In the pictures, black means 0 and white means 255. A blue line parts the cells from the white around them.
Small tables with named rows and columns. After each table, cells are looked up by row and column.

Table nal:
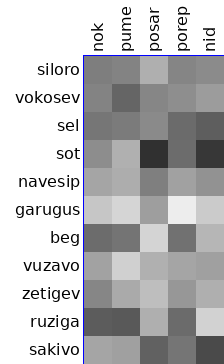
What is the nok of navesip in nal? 165
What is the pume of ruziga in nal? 89
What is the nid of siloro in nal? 139
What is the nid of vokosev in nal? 156
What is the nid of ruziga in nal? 210
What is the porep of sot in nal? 108
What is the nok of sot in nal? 141
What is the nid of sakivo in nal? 74
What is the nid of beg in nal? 182
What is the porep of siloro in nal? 133
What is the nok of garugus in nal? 198
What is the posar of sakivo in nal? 97
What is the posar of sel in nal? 138
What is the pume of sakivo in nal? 160
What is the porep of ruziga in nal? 107
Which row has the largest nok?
garugus

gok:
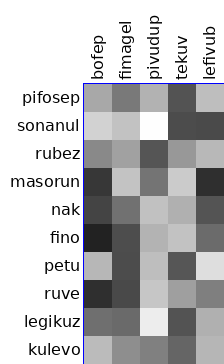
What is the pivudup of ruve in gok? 198
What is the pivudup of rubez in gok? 85
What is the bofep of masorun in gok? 55
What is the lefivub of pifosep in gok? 190
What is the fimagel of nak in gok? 113
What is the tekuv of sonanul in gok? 76
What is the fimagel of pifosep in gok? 121
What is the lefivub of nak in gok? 84
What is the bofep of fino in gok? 34
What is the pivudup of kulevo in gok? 128
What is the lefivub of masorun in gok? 47
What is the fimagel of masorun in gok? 195
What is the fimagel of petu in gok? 76
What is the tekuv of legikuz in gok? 83
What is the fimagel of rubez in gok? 161
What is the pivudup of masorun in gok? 116
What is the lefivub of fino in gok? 107
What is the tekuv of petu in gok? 86
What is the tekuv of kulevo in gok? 101

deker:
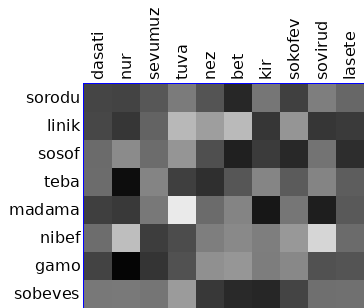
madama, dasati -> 63
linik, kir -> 54
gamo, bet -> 150
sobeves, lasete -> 112
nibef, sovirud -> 214
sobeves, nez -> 56
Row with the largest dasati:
sobeves

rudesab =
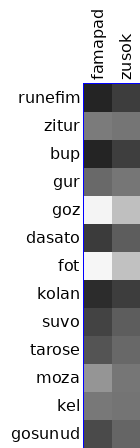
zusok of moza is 118
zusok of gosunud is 101
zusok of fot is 193
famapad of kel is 120
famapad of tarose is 84
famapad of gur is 105
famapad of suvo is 67
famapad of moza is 149

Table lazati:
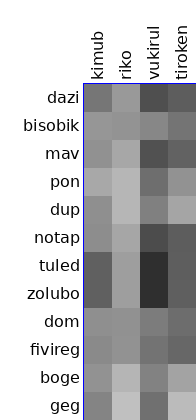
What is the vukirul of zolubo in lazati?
47
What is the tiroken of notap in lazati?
93
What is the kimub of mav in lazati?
145
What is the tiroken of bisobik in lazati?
116
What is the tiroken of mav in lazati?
98
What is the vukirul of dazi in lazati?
79
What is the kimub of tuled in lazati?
96
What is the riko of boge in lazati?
181
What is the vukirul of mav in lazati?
81
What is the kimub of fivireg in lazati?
138
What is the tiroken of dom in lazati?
109
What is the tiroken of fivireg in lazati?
103
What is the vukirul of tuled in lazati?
47

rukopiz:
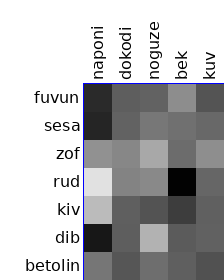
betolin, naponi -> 118
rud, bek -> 2
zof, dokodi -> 135
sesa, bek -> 112
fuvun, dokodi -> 94
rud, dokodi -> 131
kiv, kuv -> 96
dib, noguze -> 178
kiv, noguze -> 83
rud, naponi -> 225
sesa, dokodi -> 98
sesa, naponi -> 37
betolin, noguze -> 110
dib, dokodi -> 94
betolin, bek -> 95
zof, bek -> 108
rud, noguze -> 137
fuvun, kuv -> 84
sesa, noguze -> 119

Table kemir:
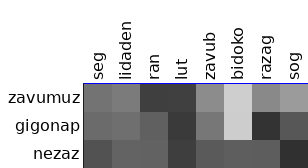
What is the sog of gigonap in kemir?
87
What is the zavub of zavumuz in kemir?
140
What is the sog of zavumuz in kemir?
155
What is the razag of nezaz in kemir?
93
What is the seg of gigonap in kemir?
107
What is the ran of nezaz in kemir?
98
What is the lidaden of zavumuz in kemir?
123
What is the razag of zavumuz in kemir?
137
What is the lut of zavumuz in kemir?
64
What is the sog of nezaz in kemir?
48
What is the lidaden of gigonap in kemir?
111

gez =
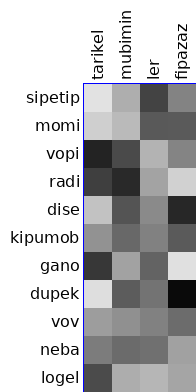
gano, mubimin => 162
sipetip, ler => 67
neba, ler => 112
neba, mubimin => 107
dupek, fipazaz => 10
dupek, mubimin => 92
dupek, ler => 115
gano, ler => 99
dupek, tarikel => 222
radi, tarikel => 63
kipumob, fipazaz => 90
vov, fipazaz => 108
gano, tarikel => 55
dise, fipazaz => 39
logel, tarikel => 75
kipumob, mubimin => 104

